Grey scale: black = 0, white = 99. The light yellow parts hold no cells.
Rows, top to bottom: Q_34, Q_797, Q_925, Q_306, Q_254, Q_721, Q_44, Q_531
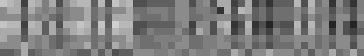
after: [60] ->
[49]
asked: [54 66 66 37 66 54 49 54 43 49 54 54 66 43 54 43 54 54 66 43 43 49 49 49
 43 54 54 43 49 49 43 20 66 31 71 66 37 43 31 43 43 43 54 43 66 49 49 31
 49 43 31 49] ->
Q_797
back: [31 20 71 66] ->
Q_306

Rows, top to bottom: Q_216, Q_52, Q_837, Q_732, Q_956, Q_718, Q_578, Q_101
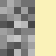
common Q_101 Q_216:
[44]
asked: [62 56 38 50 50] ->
Q_956
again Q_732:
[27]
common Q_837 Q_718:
[56]
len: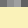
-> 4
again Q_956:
[50]
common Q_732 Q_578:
[33]

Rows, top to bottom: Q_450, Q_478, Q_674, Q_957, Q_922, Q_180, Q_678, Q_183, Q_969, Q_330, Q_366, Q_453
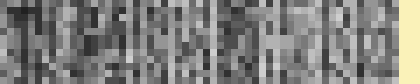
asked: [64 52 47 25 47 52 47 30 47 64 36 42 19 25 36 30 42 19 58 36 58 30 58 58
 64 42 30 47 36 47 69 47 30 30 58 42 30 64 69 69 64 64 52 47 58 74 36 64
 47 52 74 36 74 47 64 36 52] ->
Q_678
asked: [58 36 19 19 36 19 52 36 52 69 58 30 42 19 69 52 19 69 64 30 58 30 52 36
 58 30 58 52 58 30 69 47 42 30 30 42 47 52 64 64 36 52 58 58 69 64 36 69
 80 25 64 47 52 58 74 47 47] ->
Q_674
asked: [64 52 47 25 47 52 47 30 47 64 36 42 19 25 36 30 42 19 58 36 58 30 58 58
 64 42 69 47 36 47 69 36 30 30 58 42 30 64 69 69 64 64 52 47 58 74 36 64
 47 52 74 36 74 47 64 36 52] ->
Q_180
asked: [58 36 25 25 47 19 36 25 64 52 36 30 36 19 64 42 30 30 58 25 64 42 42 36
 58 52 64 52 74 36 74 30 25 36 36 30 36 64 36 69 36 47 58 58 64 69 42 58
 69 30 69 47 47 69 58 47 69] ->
Q_957
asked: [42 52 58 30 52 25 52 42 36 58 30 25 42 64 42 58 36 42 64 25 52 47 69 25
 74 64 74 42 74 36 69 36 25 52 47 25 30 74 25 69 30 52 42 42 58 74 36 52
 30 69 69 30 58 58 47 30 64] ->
Q_450

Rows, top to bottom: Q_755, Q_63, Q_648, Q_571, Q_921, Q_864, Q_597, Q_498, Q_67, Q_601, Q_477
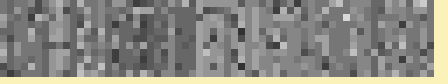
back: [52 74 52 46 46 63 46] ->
Q_498
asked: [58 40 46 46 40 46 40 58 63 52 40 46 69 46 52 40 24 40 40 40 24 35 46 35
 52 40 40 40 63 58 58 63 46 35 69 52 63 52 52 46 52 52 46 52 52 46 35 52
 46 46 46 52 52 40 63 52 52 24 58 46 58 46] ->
Q_67
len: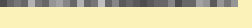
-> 34
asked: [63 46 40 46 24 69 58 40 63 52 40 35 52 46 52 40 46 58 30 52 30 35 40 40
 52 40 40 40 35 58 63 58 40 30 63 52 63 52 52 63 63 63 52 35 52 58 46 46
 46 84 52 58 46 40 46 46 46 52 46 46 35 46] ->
Q_648
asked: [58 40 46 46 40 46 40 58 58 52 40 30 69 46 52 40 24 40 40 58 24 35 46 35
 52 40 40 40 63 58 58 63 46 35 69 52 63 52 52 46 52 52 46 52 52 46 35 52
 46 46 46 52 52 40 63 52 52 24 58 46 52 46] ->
Q_571

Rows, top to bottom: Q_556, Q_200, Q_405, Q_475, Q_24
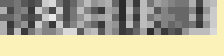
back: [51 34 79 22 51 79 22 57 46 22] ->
Q_475
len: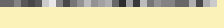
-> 31

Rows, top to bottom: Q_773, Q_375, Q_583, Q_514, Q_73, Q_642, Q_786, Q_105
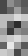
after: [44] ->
[34]
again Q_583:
[73]
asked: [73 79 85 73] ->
Q_642
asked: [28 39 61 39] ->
Q_375
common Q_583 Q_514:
[73]
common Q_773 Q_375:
[28]

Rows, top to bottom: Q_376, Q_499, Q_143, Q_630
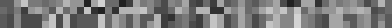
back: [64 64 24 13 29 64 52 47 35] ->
Q_376
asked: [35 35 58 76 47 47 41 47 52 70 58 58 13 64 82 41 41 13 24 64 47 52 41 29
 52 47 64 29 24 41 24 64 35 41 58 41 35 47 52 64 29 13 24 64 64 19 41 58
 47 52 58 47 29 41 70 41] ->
Q_376
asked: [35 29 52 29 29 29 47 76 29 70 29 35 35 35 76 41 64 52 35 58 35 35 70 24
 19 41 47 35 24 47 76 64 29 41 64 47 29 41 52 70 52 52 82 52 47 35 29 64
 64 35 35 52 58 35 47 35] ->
Q_143
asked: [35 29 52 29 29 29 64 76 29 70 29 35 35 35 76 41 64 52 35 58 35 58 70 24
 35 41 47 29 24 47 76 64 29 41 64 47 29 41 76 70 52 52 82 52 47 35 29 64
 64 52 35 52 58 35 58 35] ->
Q_630

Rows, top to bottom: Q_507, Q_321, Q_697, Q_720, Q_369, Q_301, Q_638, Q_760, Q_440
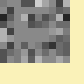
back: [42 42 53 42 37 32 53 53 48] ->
Q_720
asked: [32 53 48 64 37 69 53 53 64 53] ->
Q_440
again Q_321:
[53]
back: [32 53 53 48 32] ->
Q_720

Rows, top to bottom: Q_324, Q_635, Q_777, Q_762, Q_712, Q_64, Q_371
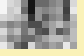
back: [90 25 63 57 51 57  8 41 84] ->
Q_635
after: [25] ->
[90]
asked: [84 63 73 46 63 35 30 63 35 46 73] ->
Q_712
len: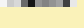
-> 11
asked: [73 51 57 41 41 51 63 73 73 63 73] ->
Q_64

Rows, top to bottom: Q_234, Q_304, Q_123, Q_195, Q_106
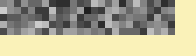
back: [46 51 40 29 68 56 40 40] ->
Q_123
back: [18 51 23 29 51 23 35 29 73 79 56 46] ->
Q_195
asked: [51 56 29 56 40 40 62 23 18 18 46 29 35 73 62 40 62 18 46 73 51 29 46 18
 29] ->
Q_234

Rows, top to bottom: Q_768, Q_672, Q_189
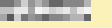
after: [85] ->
[90]
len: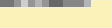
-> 13
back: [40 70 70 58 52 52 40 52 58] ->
Q_189

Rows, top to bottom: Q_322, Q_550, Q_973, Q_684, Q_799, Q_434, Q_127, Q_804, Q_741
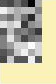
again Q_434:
[50]
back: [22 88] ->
Q_684
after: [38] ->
[22]

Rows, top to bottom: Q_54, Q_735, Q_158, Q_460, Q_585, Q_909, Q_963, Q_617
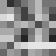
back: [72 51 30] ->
Q_460
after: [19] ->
[30]
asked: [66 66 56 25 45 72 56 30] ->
Q_585
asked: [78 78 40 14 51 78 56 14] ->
Q_909
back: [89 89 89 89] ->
Q_963
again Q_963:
[89]

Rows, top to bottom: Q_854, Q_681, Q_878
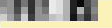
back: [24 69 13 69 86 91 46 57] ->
Q_681
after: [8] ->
[41]

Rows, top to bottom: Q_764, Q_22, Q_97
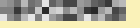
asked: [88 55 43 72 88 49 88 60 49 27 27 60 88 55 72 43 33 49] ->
Q_97
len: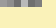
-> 6
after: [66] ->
[72]
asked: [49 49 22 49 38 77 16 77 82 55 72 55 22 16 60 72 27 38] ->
Q_22

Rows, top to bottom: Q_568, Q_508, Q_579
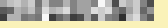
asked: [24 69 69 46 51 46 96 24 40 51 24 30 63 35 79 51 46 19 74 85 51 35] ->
Q_579
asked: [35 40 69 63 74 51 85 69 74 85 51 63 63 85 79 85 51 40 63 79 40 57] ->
Q_508

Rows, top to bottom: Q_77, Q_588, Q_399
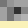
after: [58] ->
[63]
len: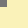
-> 1
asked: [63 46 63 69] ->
Q_399

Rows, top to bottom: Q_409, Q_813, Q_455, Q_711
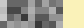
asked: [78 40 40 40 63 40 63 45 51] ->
Q_409
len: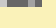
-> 6
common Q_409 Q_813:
[51]
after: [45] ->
[51]
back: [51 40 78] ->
Q_455

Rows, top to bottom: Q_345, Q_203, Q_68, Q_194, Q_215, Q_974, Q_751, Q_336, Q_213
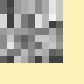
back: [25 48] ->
Q_213
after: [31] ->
[60]
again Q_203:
[66]
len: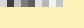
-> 9
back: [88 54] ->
Q_751
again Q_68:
[77]
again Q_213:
[25]

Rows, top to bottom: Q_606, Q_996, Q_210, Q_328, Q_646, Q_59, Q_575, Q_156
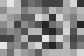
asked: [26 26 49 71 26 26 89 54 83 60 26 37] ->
Q_59
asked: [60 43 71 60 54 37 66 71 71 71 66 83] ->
Q_156
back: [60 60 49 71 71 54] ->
Q_996
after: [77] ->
[49]
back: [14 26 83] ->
Q_575
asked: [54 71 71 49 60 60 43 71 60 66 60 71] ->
Q_996

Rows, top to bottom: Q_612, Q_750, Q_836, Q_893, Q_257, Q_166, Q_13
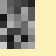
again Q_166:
[8]
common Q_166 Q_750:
[59]
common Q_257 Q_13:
[59]
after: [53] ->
[41]
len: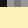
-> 4
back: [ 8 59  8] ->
Q_166
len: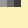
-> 3

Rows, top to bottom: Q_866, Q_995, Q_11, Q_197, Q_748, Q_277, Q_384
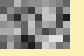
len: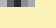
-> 5
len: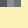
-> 3

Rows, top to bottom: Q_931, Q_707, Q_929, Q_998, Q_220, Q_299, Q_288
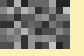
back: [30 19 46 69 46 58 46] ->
Q_220
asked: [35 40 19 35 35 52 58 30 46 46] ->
Q_929
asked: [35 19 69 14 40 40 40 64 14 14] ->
Q_931

